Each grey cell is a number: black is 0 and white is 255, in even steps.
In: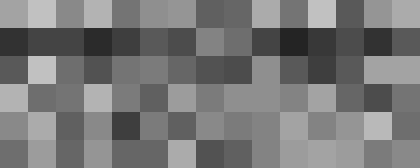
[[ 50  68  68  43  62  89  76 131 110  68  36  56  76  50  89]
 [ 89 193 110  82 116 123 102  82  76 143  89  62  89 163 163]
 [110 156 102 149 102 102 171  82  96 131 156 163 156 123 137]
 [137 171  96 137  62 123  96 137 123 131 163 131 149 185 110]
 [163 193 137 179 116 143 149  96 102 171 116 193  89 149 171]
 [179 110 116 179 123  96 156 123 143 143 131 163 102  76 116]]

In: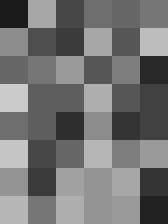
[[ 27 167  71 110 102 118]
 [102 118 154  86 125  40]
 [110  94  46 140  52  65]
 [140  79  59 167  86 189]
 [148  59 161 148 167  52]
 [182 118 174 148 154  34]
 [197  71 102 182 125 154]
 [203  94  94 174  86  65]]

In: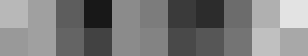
[[153 160 100  66 139 131  73  86 116 192 168]
 [184 160  93  24 139 124  58  44 108 176 227]]

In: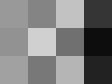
[[146 208 112  13]
 [153 132 194  53]
 [161 120 181  34]]

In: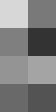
[[105  83]
 [127  51]
 [148 164]
 [215 121]]

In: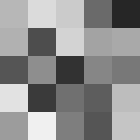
[[ 85 142  50 134 120]
 [156 240 126  85 197]
 [177  77 211 163 169]
 [183 219 203 106  38]
 [226  58 112  93 189]]

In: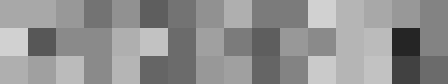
[[168 168 152 115 145  94 115 145 175 123 123 209 181 168 152 131]
 [175 160 187 138 181 101 107 152 160 101 131 202 181 194  65 107]
 [209  87 138 138 175 194 107 160 123  94 152 138 181 187  37 131]]

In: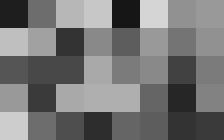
[[ 30 109 183 199  22 213 145 153]
 [ 85  72  72 169 123 137  65 123]
 [153  58 169 175 175 101  38 130]
 [191 161  51 137  93 153 116 145]
 [205 109  78  45 101  93  51  58]]
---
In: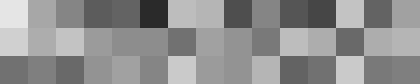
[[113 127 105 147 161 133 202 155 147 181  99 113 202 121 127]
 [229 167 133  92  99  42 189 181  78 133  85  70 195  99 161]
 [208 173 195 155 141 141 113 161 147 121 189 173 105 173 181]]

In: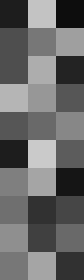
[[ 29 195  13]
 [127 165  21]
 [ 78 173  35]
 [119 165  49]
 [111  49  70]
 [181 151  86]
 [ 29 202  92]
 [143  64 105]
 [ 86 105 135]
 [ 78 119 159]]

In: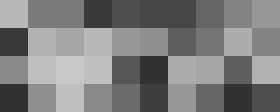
[[184 123 123  57  78  70  70 101 131 151]
 [ 57 178 166 184 151 143  94 116 172 131]
 [ 50 143 191 137 108  63 151 101  50  78]
 [137 191 199 191  86  50 172 166  94 178]]

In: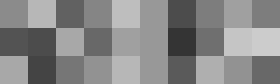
[[139 183  97 133 190 152  76 125 160 125]
 [168  68 118 146 183 152  90 175 146 104]
 [ 83  76 168 104 160 152  52 111 197 204]]

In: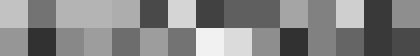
[[150  49 136 157 109 157 115 241 219 142  49 129 101  57  73]
 [194 115 180 180 173  73 213  65  95  95 165 129 207  57 142]]

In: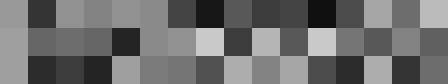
[[159  44  60  36 159 123 117  81 173 130 165  75  44 173  52 109]
 [159 102 109 102  36 138 145 201  60 181  88 201 117  88 130  96]
 [153  52 145 130 145 138  68  23  88  60  68  15  75 165 109 187]]

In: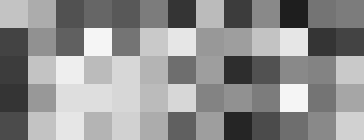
[[195 172  81 102  88 124  52 187  60 137  30 116 124]
 [ 67 145  96 245 116 201 230 152 158 195 230  52  67]
 [ 52 152 222 222 215 187 215 131 145 124 245 116 166]
 [ 75 195 230 180 209 172  96 158  37  75 110 137 209]
 [ 60 195 238 187 215 180 110 158  45  81 137 131 201]]
